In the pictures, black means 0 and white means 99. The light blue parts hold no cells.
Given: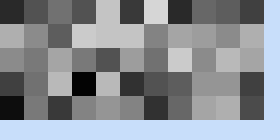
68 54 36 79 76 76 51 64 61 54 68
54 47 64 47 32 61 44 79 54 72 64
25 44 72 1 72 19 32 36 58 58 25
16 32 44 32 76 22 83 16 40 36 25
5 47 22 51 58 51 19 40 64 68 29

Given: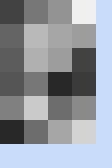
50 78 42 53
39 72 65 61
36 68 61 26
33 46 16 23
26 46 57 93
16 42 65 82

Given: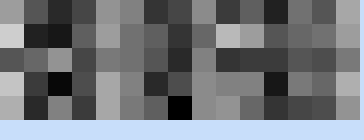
80 13 9 37 61 44 37 20 40 72 61 33 40 44 61
76 23 3 30 65 50 16 30 54 50 50 9 47 40 68
68 16 50 23 65 47 37 0 54 57 40 20 27 30 57
61 33 16 27 57 50 20 27 54 23 37 13 44 33 65
33 40 57 27 47 44 33 16 50 20 23 23 33 30 47

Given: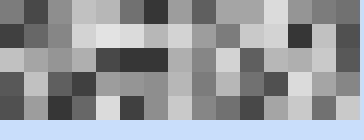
75 64 58 68 28 21 21 68 52 82 37 71 68 78 34
48 28 55 75 71 44 21 61 37 64 64 85 58 48 44
34 75 37 25 61 58 55 71 48 71 44 31 85 64 52
31 61 21 40 85 25 55 78 52 44 28 64 78 44 78
25 40 52 82 88 85 71 82 61 48 78 82 21 75 31

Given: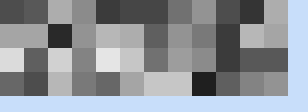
85 37 81 51 89 77 44 61 54 23 34 34
64 64 16 57 71 67 37 57 47 23 71 64
40 30 71 47 40 64 77 77 12 37 51 57
30 34 67 54 23 27 27 44 57 30 20 67

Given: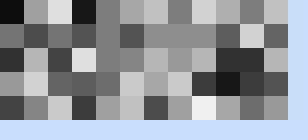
59 82 39 36 42 78 65 78 23 9 23 32
45 29 45 32 48 32 55 55 55 36 82 39
26 52 78 23 62 75 29 62 93 65 42 59
19 71 26 86 48 52 71 59 71 19 19 71
5 62 86 9 48 65 75 48 82 68 48 75

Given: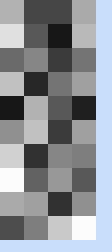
98 38 59 34
87 34 9 72
81 19 52 49
75 15 45 62
69 27 27 66
66 62 19 56
56 75 23 62
41 52 23 45
30 49 78 98
9 69 34 12
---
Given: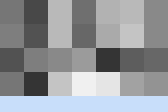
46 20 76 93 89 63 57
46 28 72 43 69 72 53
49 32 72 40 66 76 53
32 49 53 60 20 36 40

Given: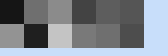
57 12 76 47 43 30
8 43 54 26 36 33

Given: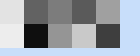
92 6 58 78 24
88 38 48 35 62

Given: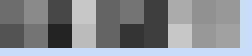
32 45 14 73 39 20 24 77 59 62
42 53 28 77 39 45 24 66 56 59

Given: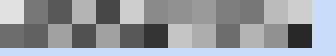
42 38 63 31 63 34 20 76 67 42 70 56 16
87 46 34 70 27 80 53 56 60 49 46 73 80

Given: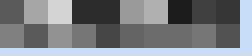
50 35 56 46 28 39 42 42 46 32
35 64 82 18 18 60 68 11 25 21

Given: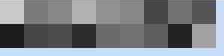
11 27 30 17 41 44 37 14 62
78 48 52 69 56 52 27 44 33
